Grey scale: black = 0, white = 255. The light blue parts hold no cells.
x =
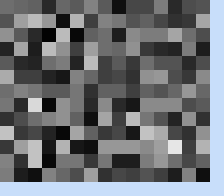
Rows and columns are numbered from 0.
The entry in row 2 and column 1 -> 90
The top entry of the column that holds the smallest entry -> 41
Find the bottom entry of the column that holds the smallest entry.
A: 130
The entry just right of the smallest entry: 187
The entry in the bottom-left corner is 124
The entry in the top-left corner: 110
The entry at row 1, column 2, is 187
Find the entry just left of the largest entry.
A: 159
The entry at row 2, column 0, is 145
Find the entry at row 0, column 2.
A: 97
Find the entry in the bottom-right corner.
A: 15
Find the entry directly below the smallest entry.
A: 187
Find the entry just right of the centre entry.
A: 97
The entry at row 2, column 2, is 41
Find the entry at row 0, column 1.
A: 103
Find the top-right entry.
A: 83
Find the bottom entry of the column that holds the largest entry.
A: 29
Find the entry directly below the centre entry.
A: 138
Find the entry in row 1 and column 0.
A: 83
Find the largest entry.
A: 230
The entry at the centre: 97
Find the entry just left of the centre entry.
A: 49

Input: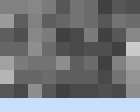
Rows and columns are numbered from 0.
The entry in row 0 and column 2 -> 135
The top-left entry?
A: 129
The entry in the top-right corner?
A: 80
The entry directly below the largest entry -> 161
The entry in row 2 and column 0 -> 94
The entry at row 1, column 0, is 155
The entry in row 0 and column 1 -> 129
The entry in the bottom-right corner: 142
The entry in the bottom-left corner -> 87
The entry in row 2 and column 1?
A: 80

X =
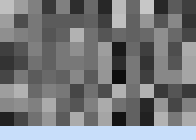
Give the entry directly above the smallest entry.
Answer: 45
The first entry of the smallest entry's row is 70
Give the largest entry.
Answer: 199
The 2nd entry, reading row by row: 158
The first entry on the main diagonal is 192
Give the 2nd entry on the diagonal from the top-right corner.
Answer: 136
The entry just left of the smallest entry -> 150
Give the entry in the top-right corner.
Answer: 63
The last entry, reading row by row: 171
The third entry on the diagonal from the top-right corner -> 143
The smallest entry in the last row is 19
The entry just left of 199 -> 105
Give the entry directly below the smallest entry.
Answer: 178
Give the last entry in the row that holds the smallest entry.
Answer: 165
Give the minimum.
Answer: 13
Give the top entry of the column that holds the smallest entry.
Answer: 186
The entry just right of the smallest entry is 120
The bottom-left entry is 33
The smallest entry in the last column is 51
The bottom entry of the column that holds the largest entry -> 33
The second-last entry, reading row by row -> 120
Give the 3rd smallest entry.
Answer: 26
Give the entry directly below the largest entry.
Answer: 150
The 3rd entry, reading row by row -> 128
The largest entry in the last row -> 178
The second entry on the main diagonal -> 77

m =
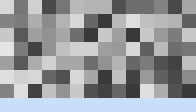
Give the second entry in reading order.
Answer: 118
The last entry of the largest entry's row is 118
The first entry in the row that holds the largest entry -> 228
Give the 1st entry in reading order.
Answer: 215
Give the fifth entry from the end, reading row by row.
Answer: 58
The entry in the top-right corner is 167
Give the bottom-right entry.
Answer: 58
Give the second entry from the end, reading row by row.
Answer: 81
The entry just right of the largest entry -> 124
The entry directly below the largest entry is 159
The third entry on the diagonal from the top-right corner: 153
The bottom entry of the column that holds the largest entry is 131
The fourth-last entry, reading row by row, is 222
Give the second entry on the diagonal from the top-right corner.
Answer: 179
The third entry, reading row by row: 208
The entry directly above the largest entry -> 200
